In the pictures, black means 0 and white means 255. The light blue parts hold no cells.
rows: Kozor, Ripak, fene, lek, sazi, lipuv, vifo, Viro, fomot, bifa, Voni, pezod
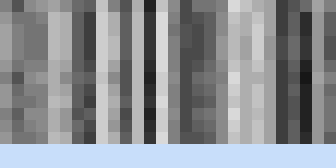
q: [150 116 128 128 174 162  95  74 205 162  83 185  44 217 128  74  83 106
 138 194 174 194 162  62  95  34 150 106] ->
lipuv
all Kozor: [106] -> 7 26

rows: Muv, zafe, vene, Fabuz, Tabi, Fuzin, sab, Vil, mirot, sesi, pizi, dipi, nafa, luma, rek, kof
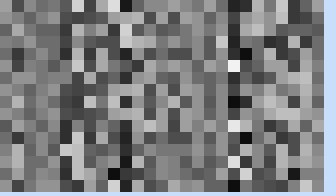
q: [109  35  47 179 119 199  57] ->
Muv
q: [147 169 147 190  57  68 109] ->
zafe
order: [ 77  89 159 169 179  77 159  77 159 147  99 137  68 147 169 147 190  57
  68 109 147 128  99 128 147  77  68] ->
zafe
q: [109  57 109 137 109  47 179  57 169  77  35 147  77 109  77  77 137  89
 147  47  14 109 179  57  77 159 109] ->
Tabi

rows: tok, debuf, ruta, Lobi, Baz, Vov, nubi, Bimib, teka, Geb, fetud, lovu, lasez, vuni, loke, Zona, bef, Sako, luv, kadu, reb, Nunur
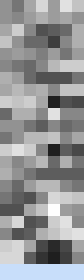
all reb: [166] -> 3 7
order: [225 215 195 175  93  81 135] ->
kadu
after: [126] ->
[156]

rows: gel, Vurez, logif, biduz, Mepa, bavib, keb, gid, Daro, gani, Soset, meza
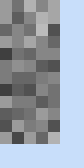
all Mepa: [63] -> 1
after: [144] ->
[134]

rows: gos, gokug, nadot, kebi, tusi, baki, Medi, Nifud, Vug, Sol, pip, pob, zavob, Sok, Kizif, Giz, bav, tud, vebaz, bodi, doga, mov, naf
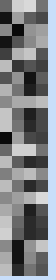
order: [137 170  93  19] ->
mov
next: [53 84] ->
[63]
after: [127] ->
[170]
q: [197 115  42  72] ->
pip

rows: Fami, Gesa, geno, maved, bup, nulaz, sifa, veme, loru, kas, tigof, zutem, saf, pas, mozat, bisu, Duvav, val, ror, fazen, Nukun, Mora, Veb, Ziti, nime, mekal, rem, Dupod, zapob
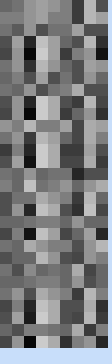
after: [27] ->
[203]
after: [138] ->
[103]
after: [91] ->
[148]

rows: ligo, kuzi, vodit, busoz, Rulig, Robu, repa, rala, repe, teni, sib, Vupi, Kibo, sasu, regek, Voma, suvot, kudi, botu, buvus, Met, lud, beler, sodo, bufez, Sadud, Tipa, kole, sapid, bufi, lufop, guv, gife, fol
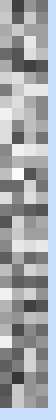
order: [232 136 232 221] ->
Met
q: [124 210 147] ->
lufop
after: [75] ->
[136]
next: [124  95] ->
[210]
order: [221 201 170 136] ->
repe

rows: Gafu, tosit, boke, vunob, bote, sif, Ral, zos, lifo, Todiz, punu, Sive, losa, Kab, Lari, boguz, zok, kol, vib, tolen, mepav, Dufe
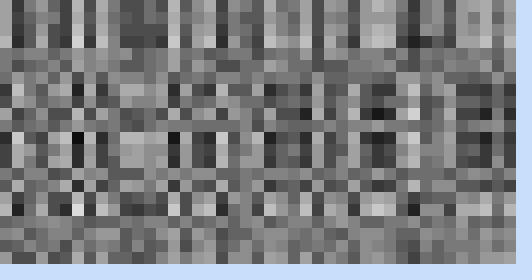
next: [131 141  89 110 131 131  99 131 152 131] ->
[99]
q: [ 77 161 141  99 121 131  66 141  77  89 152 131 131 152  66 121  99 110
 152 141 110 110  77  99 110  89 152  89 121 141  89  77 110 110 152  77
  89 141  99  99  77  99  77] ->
lifo
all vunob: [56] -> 6 8 14 30 36

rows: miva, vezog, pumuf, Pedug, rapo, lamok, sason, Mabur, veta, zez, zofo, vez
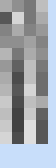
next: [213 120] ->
[171]
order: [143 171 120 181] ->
rapo
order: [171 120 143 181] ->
rapo
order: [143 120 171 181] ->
rapo
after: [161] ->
[131]

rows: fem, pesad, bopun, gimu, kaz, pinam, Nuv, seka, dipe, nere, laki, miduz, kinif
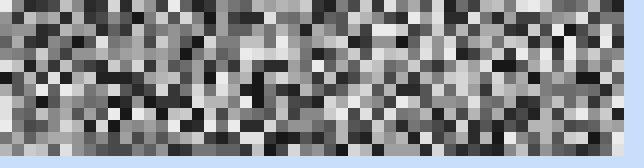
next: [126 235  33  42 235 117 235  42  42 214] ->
[108]
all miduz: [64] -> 18 37
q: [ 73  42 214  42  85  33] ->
laki

